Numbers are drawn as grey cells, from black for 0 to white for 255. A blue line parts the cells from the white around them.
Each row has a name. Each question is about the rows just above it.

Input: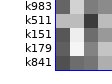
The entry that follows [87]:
[238]
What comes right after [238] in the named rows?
[109]
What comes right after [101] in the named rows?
[210]
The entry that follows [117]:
[174]
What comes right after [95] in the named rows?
[245]

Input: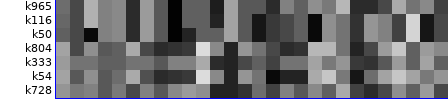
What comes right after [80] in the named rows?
[43]
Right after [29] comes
[163]
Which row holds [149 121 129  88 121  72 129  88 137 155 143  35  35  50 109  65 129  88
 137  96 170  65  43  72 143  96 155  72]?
k728
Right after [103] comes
[72]

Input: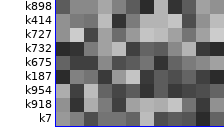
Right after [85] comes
[43]
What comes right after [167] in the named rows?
[129]
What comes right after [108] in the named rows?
[153]

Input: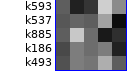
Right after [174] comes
[94]
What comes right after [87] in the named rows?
[101]
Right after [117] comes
[174]
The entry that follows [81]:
[125]
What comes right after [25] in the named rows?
[47]
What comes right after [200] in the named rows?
[109]

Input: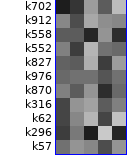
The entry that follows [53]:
[156]
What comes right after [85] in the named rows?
[113]
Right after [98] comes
[92]
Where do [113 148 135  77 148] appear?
k57
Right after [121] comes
[29]
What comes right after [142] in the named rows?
[135]

